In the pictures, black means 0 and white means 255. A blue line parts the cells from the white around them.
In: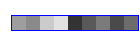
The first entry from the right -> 108
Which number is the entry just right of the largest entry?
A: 51
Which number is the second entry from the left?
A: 138

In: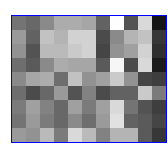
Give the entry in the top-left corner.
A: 116
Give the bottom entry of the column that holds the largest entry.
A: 180
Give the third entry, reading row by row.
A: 138
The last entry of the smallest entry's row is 21
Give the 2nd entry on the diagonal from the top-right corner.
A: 194
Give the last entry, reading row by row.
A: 55
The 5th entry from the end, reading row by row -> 130
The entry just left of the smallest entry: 217
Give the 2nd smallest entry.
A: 27
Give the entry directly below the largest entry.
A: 138
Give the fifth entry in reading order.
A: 172
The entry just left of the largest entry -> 98
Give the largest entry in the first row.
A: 254
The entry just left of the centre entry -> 194
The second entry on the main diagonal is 98
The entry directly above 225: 217
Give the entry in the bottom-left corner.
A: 154
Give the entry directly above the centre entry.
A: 166
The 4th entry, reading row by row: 172
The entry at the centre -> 146
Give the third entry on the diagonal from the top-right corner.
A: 160
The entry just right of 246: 75
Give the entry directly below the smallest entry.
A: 55
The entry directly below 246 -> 202
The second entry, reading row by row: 104

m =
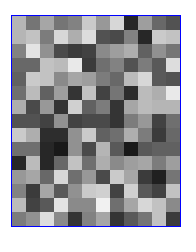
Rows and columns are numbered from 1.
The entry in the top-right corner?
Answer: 82
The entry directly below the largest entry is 166
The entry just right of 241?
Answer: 111
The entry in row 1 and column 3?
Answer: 166
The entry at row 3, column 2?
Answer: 227
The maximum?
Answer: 241
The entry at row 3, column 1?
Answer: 130
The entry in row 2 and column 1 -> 181
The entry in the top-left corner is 181
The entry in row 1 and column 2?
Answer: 117
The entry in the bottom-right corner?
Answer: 59
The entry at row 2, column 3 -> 124
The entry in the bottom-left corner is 124
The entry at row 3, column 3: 145
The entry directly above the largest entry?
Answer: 208
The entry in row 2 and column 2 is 194
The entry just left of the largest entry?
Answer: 138

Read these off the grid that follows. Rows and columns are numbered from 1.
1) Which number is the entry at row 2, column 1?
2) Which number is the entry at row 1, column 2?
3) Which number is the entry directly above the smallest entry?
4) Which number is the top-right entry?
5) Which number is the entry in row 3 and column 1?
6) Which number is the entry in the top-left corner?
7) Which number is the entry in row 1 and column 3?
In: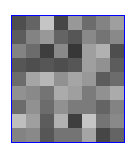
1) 92
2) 100
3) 86
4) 159
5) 131
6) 78
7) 197

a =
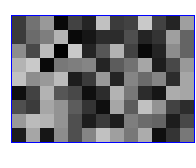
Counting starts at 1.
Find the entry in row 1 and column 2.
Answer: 114
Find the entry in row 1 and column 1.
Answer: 59
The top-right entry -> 159
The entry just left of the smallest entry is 187
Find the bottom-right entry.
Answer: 120
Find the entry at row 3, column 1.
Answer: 141
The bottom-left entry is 29
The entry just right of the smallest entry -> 201
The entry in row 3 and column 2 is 72
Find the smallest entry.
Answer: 2
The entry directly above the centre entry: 36
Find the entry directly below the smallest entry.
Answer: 120
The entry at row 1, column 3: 153
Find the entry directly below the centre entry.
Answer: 44
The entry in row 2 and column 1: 59
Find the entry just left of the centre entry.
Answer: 59
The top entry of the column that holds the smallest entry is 9

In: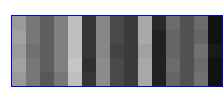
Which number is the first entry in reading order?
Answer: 154
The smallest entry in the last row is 18
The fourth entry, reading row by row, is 127
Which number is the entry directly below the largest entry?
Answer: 191
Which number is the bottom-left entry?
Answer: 154
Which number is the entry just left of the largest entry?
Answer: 127
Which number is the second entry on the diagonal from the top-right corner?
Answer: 101
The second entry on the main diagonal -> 119
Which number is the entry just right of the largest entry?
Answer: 47
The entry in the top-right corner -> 18
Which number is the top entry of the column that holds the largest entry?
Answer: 191
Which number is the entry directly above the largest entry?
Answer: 191
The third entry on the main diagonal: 94
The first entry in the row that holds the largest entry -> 161

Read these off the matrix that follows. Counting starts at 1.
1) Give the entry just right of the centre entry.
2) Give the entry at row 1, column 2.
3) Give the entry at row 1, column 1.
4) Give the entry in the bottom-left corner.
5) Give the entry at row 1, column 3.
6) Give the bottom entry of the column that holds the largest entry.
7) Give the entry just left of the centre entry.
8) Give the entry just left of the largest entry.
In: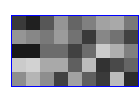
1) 108
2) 32
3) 58
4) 142
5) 87
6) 181
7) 108
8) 203

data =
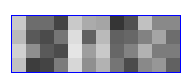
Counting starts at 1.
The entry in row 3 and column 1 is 209
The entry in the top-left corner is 201
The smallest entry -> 53
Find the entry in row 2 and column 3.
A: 75
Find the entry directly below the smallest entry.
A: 97
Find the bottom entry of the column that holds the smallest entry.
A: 117
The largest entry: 229
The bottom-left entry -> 193
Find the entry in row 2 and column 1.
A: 186
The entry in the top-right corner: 137
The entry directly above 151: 124
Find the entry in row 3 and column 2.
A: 143
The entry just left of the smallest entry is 165
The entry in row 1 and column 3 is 109
